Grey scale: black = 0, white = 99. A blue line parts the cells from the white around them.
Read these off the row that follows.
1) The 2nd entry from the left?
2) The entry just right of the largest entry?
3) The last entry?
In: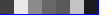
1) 90
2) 54
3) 11

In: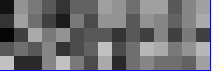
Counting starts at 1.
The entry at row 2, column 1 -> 20
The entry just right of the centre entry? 20
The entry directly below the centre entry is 75
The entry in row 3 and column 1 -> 2
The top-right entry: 62
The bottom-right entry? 62
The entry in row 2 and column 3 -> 43
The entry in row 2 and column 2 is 62
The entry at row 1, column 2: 57
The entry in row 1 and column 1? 7
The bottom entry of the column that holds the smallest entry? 75
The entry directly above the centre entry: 57
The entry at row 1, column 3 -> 47
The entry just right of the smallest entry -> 25
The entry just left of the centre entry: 34
